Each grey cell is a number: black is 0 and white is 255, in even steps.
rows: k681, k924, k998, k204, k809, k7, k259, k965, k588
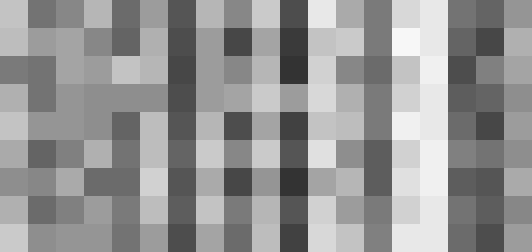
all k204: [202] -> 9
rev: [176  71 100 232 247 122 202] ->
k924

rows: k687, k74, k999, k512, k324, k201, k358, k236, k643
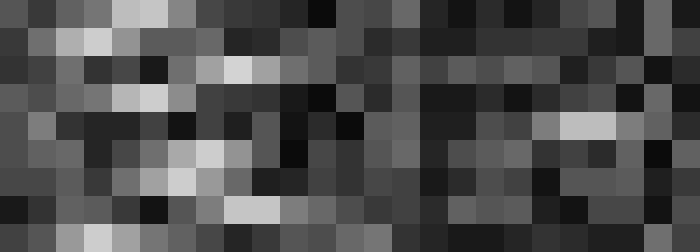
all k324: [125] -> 1 19 22
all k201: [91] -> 17
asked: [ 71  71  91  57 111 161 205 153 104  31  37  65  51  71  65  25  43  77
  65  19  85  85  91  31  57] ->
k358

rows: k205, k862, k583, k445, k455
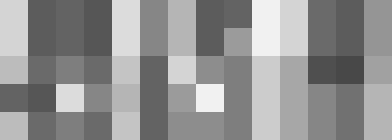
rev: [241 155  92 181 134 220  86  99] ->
k862
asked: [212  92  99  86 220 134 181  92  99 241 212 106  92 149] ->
k205

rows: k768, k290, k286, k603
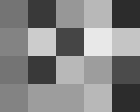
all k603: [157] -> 1 2
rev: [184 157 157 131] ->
k603
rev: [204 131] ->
k290
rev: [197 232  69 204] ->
k290

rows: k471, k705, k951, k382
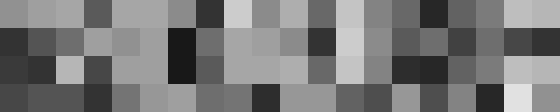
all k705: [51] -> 0 11 19
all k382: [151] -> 5 10 11 14
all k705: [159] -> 3 5 9
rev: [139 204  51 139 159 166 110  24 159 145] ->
k705
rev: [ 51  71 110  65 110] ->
k705
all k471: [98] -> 16
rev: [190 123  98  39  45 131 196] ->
k951

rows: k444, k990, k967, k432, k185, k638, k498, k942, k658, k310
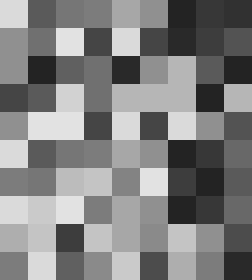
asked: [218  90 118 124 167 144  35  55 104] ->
k638
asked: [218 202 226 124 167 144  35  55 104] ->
k942
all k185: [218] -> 4 6
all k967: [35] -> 1 8
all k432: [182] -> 4 5 6 8
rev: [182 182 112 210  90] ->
k432
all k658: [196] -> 1 3 6

